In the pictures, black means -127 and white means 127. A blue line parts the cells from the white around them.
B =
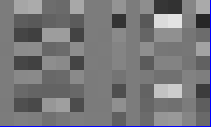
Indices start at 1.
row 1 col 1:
-3
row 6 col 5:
-21
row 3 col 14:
-9
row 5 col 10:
-3
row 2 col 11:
-39
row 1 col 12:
-73
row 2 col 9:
-76
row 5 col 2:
-57
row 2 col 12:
91
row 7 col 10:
-3
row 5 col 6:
-59
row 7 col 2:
-22
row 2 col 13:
99
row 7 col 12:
66
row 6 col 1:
-3
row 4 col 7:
-4
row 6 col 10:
-3
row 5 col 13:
3
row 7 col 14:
4
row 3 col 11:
-26
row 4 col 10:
-3
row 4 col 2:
12
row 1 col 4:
-18
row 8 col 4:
23
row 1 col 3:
43
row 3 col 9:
10
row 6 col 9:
-11
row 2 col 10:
-3
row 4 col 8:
-3
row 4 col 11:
15
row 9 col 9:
-31

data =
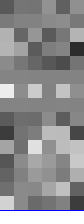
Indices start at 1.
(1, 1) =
-38
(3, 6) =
52
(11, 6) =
66
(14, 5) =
64
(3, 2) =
-25
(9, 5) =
-34
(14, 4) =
38
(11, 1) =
36
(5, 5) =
-51
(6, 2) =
4
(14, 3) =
8
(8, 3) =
3
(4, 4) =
-1
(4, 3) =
-36
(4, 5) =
4
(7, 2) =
13
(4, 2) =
35
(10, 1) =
-67
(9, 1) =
-36
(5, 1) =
11
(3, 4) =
-37
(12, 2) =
11
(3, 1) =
50
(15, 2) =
10
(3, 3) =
22
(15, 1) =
82
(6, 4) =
3

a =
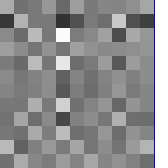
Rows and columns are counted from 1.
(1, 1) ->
43
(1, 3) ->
-6
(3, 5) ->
123
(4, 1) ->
30
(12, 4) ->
-3
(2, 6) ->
-46
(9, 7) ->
13
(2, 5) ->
-77
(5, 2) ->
-21
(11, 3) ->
0
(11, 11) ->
52
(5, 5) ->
103
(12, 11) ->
-16
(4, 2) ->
12
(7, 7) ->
-18
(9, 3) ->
-17
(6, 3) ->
2
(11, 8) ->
12
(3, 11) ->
22
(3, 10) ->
40
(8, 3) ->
46
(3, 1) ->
10
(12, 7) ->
38
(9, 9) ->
48
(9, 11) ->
-18
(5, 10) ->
28
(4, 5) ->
-10
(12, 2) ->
43
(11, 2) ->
-29
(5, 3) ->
59

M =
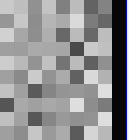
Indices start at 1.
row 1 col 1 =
73
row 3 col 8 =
61
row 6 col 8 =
50
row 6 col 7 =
89
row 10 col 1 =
31
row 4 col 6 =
-53
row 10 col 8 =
56
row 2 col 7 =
-3
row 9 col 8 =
94
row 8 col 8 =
-4
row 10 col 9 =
-122
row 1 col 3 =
17
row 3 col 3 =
14
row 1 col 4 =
67
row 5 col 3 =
19
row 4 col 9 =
-122
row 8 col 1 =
-42
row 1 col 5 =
0
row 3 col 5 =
-23
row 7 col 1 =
65
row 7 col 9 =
-122
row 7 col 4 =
5
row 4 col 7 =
73
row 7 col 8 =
94
